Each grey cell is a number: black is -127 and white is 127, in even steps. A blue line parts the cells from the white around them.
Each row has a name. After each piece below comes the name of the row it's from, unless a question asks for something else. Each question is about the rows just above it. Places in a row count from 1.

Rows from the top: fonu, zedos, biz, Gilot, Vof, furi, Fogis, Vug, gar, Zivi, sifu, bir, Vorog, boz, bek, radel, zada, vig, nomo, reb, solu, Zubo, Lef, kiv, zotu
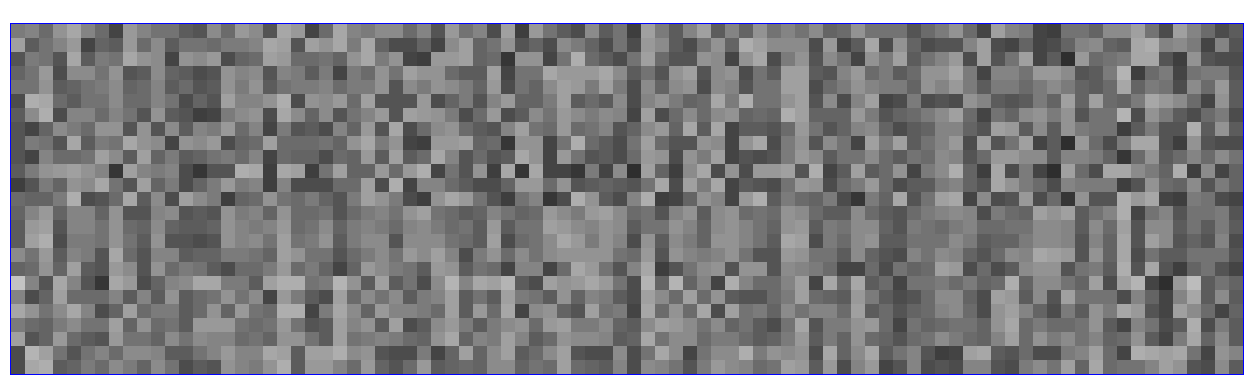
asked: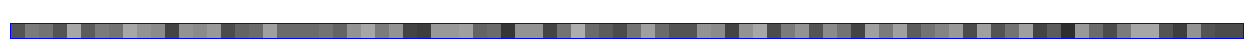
gar
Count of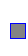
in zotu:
10

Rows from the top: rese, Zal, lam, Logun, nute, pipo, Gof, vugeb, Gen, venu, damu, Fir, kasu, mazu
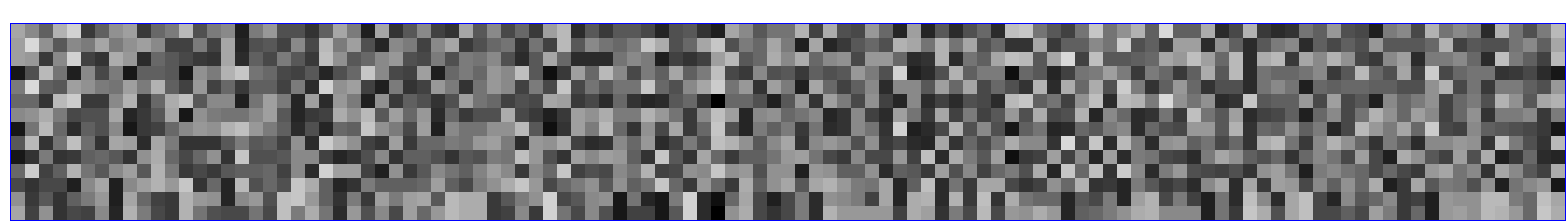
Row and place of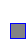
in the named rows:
damu, 34
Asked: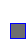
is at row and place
Gen, 6
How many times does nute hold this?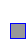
6
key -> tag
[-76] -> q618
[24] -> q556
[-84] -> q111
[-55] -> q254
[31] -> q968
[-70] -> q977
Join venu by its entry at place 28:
q618
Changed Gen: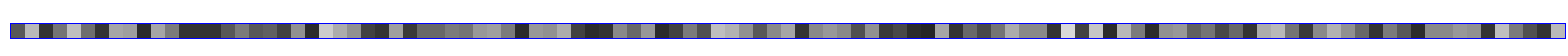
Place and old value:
100, [-31]

